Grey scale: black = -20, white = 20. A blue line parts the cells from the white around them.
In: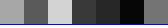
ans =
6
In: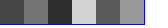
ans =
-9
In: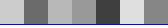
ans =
12
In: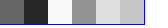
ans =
-4
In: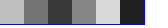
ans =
10
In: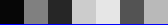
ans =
-19
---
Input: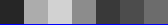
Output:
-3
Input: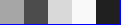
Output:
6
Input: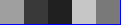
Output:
-1
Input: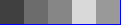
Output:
1
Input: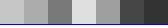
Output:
5
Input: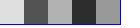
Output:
4
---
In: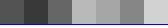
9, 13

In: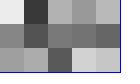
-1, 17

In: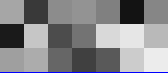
-2, 17

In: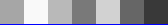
-1, 19

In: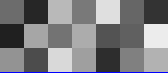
7, 17

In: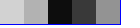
-18, 13

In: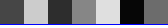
1, 15

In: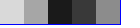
-16, 14
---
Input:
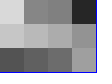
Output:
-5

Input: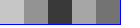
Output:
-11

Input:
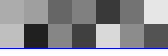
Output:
14

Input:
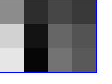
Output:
-19

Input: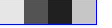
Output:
-7

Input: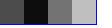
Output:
-18

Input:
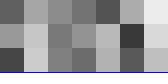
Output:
8
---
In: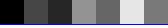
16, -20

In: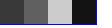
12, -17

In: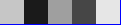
16, -16

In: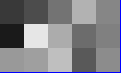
16, -16

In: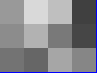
14, -10

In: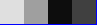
15, -18

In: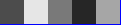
16, -14

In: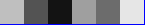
16, -17

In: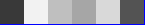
18, -11

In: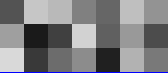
14, -16
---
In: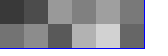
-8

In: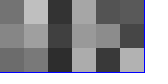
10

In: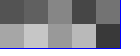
-5

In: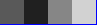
-15

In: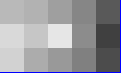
8

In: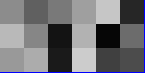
-5
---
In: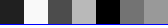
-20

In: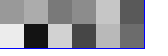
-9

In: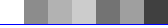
-2

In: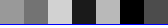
9

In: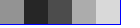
-8

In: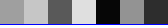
-19

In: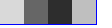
-4

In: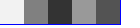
-12

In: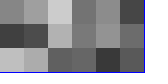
-4
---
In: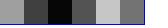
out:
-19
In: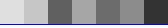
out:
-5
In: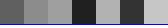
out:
5
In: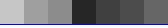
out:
2
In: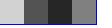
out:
-14
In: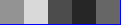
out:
-8
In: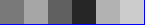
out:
-5
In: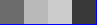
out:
12
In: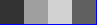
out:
13
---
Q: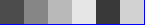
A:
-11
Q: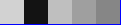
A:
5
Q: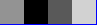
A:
-6
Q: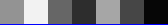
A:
-9
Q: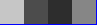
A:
-13
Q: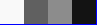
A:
2
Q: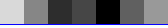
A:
-5
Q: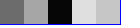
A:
15
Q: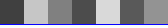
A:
-6
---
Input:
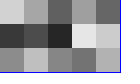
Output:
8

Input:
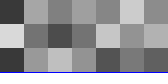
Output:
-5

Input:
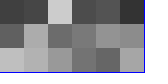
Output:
6

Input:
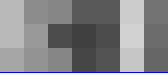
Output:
-4

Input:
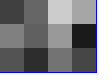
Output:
-9

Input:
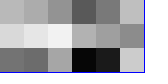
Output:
12

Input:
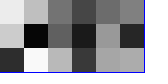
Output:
7
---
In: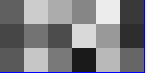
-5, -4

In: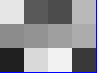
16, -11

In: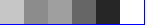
11, 20

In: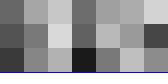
-4, 2

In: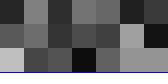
-14, 3

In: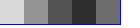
14, -3

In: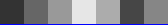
-12, 1
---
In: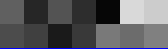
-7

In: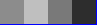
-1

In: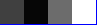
-3

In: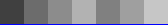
2

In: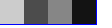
1

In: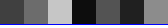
11

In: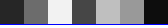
18

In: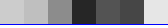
2

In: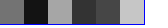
6
